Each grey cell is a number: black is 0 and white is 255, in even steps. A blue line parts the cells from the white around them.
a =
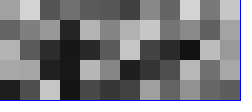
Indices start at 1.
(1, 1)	161
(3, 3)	45
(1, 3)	85
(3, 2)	90
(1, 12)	198
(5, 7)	66
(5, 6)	55
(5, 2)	78
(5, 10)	146
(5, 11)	103
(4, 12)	167
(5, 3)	197
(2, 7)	177
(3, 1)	179
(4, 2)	165
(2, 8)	198
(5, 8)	159
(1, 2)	211
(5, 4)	20

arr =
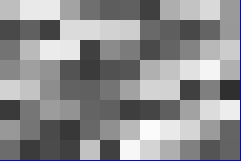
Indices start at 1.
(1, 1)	190
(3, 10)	131
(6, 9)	95
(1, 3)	234
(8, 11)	84
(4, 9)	195
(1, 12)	154
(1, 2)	233
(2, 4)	219
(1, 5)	111
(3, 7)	123
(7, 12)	100
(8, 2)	59
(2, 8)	105
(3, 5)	64
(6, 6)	96
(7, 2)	117
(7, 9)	233
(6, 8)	69
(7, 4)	56
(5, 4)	98
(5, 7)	162
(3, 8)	74
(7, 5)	104
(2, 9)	94
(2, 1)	73
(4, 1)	135
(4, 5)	59
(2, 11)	100
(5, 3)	141
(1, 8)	64
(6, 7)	62

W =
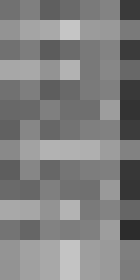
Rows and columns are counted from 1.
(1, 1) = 113
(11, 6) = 131
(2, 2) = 164
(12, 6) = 157
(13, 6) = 154
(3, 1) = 113
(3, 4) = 107
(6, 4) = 111
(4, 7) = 104
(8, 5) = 175
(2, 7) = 122
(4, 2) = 168
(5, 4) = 105
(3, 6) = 131
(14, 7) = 124
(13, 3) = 168
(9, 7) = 55
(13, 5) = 158
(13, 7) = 127
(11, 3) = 147
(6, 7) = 51
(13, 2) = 161
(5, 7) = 57
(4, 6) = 135
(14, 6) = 154
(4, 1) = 167
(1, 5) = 122
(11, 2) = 166
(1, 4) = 106

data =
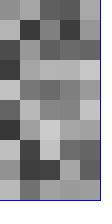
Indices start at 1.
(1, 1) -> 143
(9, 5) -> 95
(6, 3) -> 134
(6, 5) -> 194
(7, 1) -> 55
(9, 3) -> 66
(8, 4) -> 108
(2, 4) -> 61
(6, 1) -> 99
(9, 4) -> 166
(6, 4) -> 131
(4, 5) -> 198
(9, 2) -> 62

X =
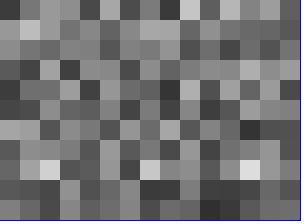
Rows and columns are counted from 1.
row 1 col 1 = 60
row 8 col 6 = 153
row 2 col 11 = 144
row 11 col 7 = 132
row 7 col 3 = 84
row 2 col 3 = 153
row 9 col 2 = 162
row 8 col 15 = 82
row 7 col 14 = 80
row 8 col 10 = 151
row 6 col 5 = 93
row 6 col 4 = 100
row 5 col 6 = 150
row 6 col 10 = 134
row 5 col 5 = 65
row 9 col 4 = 84
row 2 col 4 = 115
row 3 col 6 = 86
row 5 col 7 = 107
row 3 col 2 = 117
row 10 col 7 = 135
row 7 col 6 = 83
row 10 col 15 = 84
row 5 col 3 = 111
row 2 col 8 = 167
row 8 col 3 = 136
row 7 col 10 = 87
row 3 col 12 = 71
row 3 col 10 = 80
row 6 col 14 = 133
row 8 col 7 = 89
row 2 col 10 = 102
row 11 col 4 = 134
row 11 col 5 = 95
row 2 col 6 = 99
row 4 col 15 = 155
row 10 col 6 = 104
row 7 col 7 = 149

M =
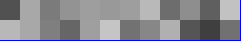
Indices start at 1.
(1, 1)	81
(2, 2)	168
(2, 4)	102
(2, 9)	176
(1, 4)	147
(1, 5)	158

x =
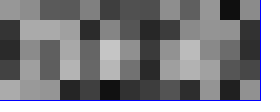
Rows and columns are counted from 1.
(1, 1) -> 151
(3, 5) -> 101
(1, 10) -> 95
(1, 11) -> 150
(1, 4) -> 89
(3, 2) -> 139
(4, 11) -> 161
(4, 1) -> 66
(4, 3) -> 94
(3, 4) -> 168
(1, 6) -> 62
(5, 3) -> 149
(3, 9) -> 146
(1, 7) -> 80
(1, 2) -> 141
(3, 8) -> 58
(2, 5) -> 43
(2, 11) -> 148
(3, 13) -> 46
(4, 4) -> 180
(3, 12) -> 108
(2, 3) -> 170

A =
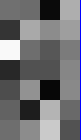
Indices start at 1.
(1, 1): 112
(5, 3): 7
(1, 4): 174
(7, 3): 202
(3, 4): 123
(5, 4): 137
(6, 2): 29
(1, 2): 108
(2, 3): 140
